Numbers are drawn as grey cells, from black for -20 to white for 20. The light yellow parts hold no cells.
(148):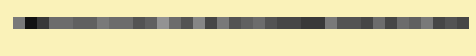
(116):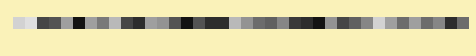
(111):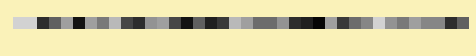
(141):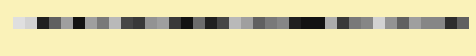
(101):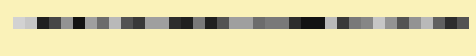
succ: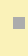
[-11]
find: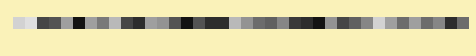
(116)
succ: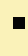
[5]
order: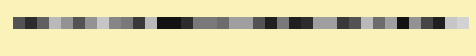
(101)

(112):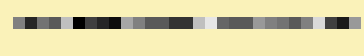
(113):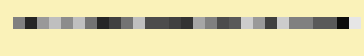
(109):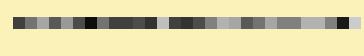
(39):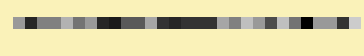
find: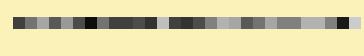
(109)
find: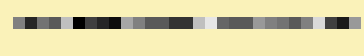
(112)
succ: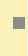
[10]
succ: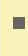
[-6]
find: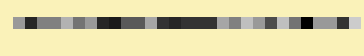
(39)

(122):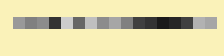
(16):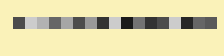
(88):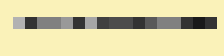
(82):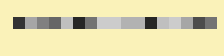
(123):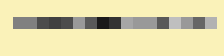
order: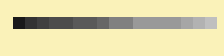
(123)
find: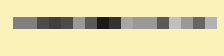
(123)
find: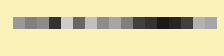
(122)
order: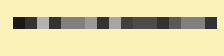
(88)
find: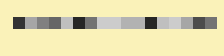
(82)
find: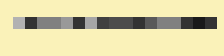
(88)

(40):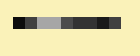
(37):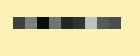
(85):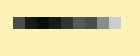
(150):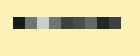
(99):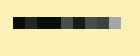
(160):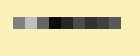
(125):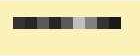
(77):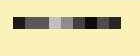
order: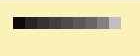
(160)
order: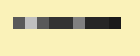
(125)

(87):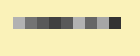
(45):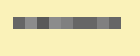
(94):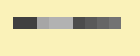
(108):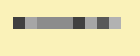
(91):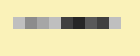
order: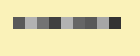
(87)
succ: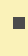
[-6]
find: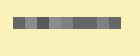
(45)
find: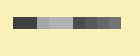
(94)

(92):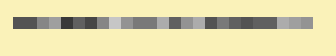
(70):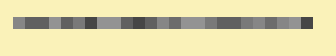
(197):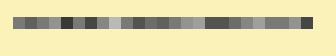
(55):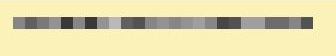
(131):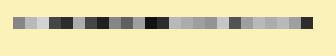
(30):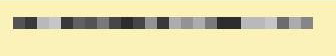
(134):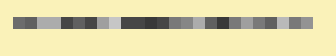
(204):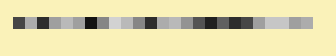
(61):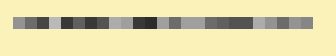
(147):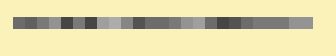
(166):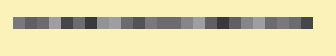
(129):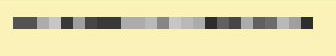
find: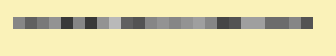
(55)
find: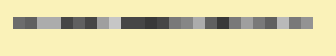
(134)
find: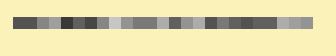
(92)
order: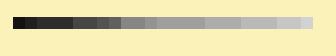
(204)
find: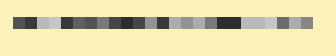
(30)

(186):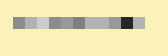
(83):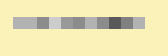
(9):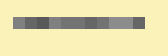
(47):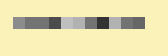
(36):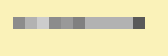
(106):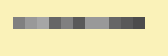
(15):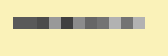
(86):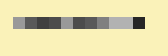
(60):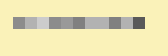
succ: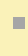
[-4]
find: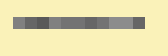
(9)
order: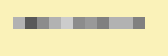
(60)
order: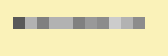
(60)

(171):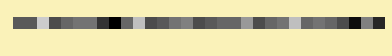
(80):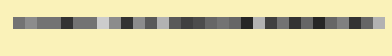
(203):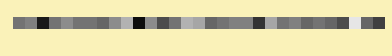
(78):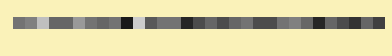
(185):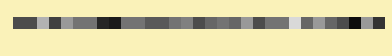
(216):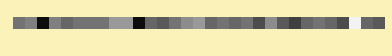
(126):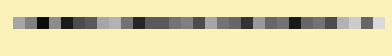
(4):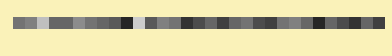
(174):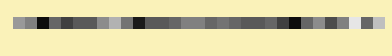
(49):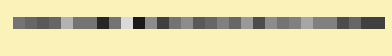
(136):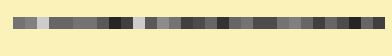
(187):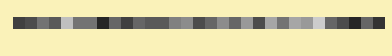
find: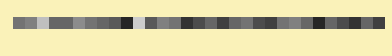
(4)
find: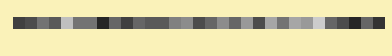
(187)

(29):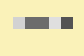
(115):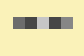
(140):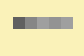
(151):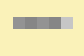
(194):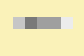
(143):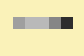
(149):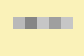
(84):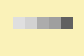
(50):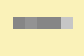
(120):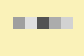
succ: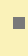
[5]
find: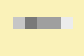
(194)
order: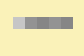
(151)
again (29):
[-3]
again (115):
[-9]
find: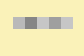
(149)
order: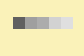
(84)

